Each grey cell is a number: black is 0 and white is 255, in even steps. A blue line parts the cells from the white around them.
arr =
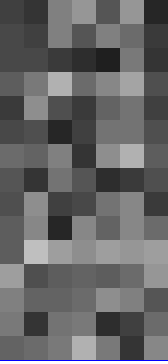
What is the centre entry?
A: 85
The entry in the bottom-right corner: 135
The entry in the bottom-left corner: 99
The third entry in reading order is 128
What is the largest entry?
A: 191
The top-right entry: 38
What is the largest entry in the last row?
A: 177
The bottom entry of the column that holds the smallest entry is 121
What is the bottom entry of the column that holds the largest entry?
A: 107
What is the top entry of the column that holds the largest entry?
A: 52
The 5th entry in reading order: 85
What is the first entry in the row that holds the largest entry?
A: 93
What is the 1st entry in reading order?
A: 64
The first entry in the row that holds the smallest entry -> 72
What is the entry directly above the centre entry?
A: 52
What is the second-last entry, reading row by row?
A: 52
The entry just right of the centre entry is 45
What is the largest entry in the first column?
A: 158
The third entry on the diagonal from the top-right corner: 31
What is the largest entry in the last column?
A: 158
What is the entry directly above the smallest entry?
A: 128
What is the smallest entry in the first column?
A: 58
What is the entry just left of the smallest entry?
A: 45
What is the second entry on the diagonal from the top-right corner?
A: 107
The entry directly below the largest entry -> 79
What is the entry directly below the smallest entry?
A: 135
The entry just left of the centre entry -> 115
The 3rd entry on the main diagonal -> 58

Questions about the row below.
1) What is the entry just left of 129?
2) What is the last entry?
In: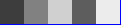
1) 60
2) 236

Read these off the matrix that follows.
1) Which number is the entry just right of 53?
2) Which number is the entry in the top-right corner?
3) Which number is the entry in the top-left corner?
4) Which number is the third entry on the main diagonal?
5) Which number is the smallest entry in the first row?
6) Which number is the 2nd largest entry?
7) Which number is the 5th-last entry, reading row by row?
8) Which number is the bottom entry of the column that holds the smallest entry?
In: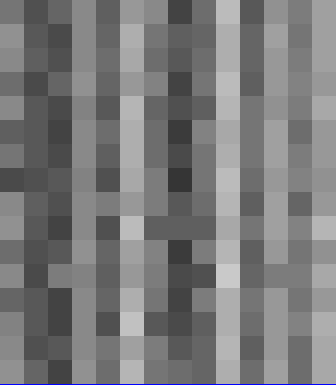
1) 117
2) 160
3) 117
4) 80
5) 67
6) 193
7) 174
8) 109

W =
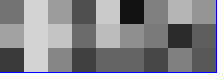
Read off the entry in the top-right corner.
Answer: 149
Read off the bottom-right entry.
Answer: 87
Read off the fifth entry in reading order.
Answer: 202
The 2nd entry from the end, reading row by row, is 128
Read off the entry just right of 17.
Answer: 128
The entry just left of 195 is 210
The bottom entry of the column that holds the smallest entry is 100
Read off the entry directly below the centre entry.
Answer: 100

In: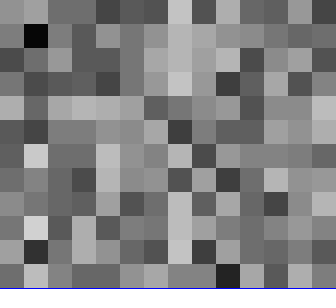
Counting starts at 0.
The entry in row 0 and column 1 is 160
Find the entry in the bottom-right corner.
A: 125
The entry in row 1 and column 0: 125
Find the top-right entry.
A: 69
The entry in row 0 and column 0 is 146
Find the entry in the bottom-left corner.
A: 110
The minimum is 6
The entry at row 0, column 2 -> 110
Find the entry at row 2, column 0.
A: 75
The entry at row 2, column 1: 110
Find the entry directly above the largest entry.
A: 118
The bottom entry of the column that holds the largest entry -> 188
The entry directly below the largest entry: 49
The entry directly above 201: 69

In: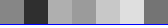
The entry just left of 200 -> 155
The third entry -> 175
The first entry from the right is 116
